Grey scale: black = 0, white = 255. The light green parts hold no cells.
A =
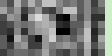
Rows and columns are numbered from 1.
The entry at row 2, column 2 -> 109
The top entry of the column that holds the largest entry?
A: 124
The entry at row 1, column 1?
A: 124
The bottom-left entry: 62
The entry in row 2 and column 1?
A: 164
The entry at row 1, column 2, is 78
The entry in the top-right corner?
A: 124
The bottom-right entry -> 93
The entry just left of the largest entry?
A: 177
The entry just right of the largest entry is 177
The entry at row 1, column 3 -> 177
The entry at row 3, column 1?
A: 78
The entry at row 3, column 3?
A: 136
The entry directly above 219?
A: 152
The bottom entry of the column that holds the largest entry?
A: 109
